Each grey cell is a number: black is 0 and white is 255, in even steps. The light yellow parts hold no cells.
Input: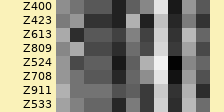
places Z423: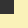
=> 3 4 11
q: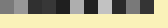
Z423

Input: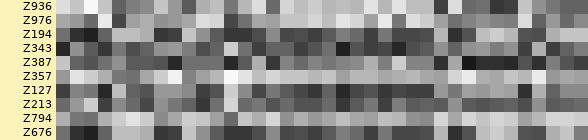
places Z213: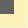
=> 10 27 33 37
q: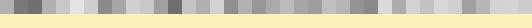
Z794
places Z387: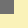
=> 4 10 11 12

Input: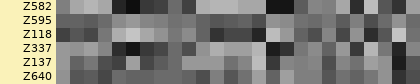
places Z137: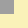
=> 6 23
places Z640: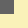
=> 6 7 10 16 22

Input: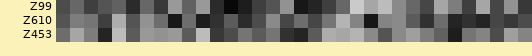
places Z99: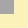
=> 23 28 31
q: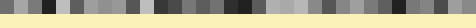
Z453
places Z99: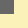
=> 2 7 21 26

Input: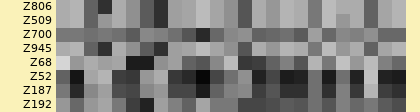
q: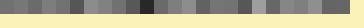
Z700
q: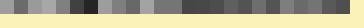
Z192

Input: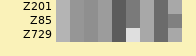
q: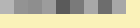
Z201
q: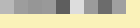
Z729

